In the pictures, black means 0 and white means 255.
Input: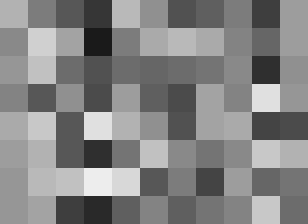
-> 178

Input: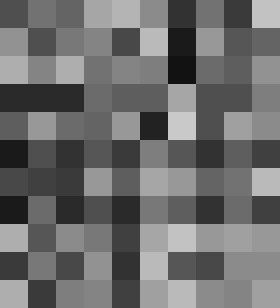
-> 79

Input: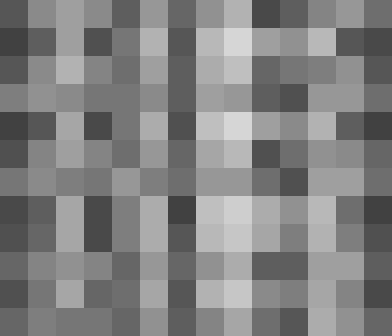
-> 86

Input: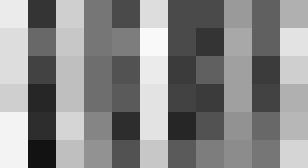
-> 235

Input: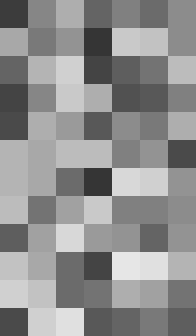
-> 60

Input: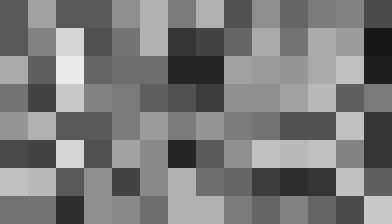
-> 89
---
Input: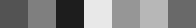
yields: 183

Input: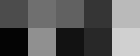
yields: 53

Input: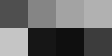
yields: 163

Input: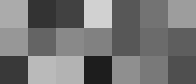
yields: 115

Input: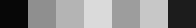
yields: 199

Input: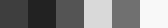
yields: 112

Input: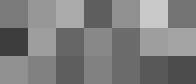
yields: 201

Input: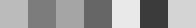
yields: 59

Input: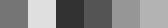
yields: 150
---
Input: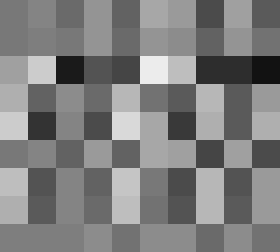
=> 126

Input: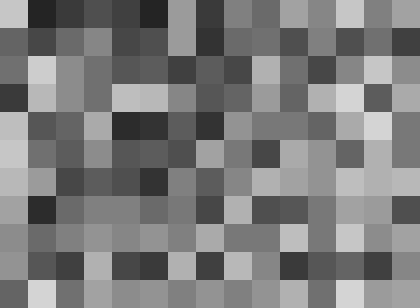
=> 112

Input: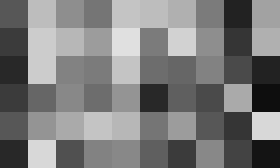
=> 80

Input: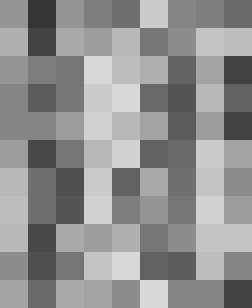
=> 169

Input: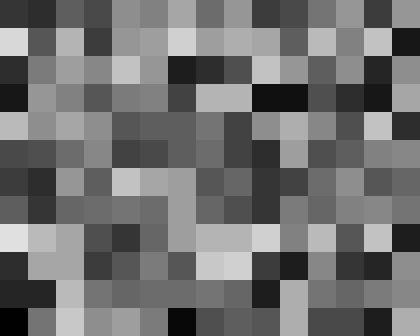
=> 200

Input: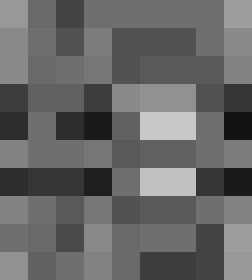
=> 111
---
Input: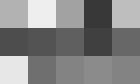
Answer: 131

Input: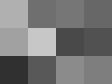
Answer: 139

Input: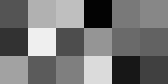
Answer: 127

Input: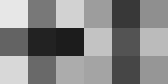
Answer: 172

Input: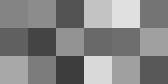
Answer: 61

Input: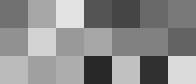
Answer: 174

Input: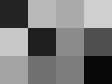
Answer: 124
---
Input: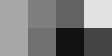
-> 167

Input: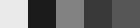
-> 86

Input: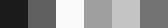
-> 196

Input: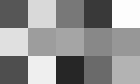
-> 253

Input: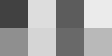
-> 143

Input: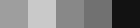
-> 18

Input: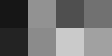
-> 35

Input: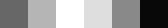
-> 137

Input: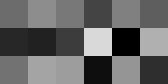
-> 128
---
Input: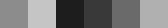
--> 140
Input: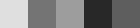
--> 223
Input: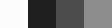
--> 252
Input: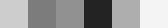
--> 205
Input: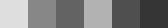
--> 222
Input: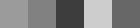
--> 155
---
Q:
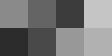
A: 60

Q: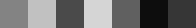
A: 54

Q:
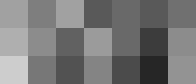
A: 60

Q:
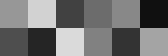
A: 37

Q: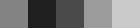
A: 74

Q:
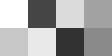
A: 69

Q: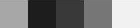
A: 57
